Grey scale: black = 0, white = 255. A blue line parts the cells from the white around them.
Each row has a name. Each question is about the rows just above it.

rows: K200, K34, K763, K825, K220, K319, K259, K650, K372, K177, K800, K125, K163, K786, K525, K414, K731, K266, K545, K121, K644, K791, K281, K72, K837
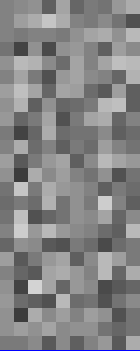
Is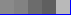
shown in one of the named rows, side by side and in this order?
yes
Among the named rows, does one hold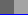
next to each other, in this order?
yes
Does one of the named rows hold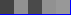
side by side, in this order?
yes
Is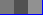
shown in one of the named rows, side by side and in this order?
no
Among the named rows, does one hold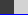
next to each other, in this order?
no

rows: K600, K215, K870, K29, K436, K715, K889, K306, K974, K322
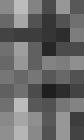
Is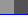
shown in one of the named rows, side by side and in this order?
no
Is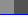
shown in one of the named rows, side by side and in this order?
no

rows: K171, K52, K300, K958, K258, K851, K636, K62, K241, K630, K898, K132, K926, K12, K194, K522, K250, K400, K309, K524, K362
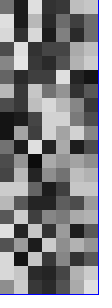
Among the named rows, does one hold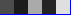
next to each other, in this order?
no
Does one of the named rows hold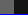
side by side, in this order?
no
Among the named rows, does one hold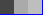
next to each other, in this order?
yes

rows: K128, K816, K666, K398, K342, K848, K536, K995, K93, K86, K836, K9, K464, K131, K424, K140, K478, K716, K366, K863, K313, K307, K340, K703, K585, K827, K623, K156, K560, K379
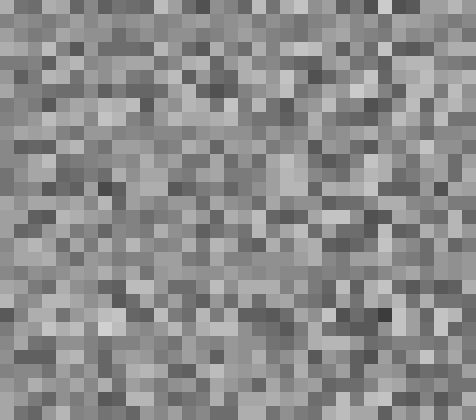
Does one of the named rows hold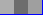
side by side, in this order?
no
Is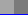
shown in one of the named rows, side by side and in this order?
yes

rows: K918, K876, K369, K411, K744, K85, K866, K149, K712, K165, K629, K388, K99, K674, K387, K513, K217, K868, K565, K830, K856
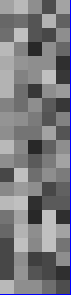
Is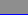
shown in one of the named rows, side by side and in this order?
yes
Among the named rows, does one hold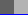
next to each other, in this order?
no
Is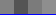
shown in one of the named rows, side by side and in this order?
no
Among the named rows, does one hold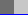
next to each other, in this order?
no
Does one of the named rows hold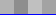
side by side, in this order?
yes

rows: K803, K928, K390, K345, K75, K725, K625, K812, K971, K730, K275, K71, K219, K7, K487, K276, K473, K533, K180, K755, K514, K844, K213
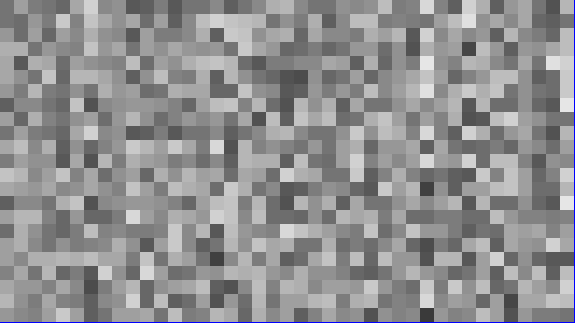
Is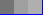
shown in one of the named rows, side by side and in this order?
yes
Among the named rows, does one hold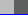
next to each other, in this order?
yes
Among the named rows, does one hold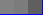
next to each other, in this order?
yes
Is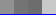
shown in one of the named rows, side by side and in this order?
yes

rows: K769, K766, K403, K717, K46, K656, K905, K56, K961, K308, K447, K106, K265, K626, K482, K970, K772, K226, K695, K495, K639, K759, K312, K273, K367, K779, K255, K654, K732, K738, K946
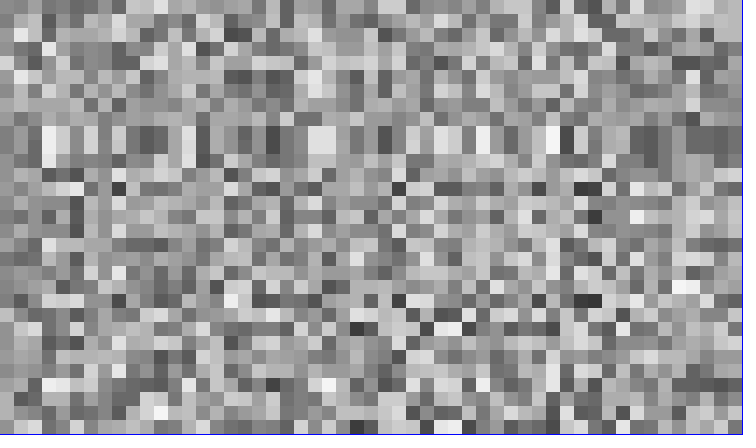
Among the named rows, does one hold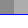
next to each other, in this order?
yes
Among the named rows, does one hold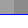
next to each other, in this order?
yes
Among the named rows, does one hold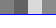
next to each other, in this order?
no
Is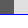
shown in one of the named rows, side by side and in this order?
yes
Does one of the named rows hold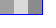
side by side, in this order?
no
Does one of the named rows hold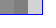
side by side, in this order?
no
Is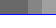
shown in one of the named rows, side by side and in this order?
no

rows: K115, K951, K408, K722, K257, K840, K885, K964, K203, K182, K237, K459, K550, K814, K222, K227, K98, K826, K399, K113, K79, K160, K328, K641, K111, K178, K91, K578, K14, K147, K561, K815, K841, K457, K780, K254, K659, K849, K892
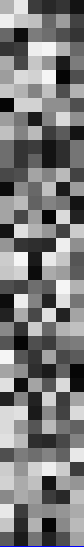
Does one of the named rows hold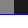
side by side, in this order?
no
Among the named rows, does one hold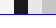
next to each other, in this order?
yes
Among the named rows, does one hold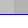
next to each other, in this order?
no
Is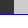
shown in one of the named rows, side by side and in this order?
yes

